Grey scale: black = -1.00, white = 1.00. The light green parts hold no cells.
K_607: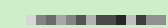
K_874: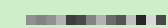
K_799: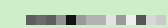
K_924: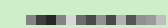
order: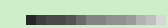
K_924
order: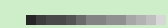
K_607
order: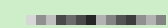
K_874
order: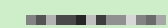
K_607
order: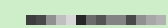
K_607
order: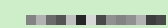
K_874

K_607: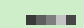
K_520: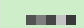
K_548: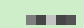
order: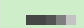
K_548
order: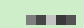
K_520
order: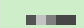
K_548
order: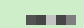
K_548
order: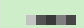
K_520
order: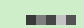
K_520

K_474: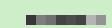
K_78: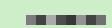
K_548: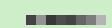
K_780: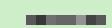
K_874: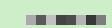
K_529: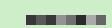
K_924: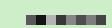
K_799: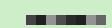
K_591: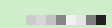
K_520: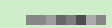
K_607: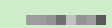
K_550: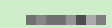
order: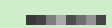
K_78
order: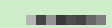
K_548
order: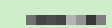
K_474

